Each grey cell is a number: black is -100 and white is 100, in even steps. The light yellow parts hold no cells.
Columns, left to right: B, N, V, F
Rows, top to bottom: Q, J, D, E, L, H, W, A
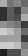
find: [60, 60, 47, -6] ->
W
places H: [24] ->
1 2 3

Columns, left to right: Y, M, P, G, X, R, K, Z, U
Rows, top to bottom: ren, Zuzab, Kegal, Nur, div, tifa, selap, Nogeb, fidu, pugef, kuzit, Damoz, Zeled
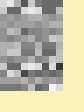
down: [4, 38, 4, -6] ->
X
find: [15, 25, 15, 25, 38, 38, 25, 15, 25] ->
Kegal
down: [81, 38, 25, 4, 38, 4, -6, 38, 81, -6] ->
X

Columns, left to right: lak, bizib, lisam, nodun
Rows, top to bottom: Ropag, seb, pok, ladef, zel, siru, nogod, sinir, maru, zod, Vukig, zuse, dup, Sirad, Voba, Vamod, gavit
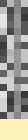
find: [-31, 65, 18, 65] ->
siru
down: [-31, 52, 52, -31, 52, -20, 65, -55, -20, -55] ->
nodun
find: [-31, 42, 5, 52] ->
Ropag
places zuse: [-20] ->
3 4

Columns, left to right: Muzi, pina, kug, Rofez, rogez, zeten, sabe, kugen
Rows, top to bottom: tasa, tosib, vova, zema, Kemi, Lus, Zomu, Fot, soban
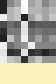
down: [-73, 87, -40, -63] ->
Muzi
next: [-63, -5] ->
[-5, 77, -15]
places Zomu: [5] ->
3 6 7 8
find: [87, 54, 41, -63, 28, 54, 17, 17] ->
soban

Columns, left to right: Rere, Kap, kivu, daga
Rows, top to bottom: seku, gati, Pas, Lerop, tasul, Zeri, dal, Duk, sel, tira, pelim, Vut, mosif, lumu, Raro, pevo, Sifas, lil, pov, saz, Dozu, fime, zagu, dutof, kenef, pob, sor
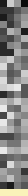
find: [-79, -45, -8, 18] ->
Pas
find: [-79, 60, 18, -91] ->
seku
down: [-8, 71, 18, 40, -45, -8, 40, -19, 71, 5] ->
Kap

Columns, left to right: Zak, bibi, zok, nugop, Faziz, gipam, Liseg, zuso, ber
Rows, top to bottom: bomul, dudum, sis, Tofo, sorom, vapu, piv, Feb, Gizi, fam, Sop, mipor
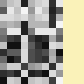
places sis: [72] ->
1 2 4 7
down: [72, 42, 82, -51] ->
bibi
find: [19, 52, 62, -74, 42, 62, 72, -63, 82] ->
bomul
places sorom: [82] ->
2 3 6 7 8
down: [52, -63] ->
Zak
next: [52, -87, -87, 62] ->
[-28, -63, -87]
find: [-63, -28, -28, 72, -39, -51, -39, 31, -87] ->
Feb

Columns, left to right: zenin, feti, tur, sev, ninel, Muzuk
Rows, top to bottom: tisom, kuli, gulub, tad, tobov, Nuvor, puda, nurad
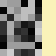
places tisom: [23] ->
2 3
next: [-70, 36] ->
[49, 23, -50]
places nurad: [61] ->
2 6
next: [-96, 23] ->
[23, 23, 23]
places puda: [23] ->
2 3 4 5

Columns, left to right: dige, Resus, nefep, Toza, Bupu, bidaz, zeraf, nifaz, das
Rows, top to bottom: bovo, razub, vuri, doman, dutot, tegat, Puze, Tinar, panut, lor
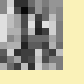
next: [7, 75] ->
[-41, -94, -41]
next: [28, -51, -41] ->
[49, -41, -3]
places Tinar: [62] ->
2 6
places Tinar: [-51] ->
4 5 8
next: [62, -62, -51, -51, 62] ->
[-28, -51, 49]

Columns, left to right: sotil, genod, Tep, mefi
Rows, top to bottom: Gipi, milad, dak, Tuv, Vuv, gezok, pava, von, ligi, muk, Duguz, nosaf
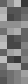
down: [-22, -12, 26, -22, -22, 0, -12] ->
mefi
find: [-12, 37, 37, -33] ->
muk
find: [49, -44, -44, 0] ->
pava
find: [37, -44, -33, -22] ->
gezok
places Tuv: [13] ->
1 2 3

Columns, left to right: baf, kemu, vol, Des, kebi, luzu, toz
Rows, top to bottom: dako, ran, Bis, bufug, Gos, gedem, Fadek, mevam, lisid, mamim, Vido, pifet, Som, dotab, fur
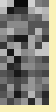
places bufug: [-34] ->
1 5 6 7
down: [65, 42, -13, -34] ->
baf
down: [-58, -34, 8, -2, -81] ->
Des
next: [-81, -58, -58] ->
[31, 54, 42]
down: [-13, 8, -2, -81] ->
vol

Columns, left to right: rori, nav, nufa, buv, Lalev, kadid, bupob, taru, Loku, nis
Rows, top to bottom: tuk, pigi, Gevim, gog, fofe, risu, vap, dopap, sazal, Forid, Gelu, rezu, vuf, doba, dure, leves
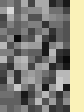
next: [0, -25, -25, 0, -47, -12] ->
[10, -60, -25]
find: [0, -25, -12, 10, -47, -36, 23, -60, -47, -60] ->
leves

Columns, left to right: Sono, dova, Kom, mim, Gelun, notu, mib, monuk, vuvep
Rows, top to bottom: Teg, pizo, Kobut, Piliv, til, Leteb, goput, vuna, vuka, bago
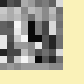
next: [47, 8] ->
[-34, -13, -34]
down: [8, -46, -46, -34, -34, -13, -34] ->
mib
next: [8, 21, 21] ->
[21, 21, 8]
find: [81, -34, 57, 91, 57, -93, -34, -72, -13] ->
vuka
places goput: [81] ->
1 6

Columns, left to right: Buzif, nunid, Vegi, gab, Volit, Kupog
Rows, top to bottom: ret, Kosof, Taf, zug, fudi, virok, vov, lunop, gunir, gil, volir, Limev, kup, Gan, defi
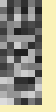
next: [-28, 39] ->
[5, -6, -6]
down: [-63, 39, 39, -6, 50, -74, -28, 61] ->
Volit
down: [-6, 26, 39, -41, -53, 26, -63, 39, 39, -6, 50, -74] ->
Volit
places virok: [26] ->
2 3 4 5
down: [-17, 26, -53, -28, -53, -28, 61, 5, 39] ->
Buzif
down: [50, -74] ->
Volit
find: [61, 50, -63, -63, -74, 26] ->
Limev

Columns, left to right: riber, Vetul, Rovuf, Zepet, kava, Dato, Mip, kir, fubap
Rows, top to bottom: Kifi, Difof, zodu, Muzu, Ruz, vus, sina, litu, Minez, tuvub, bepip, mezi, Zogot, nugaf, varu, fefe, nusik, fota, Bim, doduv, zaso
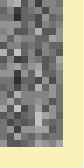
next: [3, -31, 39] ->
[3, 3, 3]
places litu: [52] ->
3
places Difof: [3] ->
2 6 8 9
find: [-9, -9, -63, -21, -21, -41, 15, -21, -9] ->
zodu
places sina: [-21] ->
4 6 8 9
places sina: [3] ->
2 3 7

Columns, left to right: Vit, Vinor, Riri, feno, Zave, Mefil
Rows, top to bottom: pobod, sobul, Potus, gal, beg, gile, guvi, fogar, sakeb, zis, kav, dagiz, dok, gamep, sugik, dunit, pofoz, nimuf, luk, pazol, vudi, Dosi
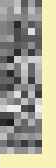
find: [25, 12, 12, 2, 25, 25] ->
Potus
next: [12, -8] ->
[49, 2, 62]
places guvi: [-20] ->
1 2 4
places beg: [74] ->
5
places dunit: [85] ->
2 3 6
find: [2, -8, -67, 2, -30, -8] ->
gal

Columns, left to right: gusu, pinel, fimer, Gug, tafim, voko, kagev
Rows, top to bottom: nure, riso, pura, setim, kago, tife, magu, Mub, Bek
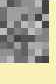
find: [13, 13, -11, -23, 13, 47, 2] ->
Mub
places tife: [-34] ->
1 4 5
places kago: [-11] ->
4
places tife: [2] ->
2 6 7
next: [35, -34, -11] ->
[13, 13, 47]
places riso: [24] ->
2 3 4
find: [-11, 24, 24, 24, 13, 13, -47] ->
riso

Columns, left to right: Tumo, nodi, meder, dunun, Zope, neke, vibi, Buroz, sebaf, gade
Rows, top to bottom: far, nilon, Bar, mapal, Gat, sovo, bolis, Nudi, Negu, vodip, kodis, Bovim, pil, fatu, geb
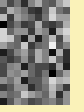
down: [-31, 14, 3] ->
meder
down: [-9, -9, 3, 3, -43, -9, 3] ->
vibi
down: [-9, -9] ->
vibi
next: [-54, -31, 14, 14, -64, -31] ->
[-9, 46, 3]

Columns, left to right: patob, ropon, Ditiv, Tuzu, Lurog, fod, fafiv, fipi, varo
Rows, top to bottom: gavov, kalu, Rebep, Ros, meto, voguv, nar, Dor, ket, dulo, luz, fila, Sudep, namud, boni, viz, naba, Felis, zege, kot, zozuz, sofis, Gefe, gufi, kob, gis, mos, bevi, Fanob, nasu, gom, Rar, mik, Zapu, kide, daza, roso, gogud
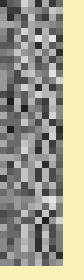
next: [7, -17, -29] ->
[-41, 42, -53]
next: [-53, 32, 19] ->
[7, -17, 54]
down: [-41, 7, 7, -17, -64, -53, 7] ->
varo
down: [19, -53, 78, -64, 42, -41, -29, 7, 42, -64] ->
fod
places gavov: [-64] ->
1 6
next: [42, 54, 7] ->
[-4, 78, -4]

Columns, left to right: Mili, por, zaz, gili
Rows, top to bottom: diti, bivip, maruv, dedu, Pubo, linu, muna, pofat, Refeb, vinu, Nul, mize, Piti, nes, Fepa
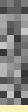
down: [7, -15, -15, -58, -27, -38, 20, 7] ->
zaz
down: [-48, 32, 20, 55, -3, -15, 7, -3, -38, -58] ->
gili

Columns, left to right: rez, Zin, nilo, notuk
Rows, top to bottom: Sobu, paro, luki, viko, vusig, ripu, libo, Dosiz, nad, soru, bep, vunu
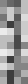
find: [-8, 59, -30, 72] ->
luki
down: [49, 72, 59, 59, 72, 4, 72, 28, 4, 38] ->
notuk
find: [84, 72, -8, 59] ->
vusig

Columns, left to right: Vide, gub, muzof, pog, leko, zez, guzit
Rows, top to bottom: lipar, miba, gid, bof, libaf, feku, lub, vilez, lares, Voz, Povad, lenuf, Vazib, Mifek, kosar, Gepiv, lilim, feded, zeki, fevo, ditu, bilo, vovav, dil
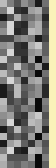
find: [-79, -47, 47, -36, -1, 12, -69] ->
Mifek
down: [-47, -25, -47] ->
pog
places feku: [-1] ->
3 5
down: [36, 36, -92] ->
zez

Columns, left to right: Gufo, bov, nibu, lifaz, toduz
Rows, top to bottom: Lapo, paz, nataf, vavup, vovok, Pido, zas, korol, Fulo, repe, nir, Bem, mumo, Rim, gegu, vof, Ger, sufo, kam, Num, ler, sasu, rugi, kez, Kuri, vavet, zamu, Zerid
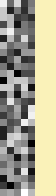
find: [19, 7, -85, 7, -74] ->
rugi
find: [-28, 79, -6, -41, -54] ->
gegu

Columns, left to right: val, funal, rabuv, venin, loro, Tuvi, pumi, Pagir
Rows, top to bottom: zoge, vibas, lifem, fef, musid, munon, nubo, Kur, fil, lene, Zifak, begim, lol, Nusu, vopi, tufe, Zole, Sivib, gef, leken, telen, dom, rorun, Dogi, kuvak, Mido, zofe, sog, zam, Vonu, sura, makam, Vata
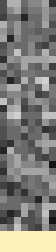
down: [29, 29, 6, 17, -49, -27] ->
rabuv
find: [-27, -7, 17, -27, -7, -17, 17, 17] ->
Mido
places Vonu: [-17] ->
1 2 3 6
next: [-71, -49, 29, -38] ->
[-17, 51, -61]
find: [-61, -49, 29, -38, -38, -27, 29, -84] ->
makam
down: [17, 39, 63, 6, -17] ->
rabuv
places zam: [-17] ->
2 3

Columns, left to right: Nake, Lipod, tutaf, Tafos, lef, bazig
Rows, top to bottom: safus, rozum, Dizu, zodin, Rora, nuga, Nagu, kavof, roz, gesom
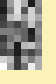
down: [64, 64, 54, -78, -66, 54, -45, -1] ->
lef
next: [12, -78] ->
[44, 54, 12]

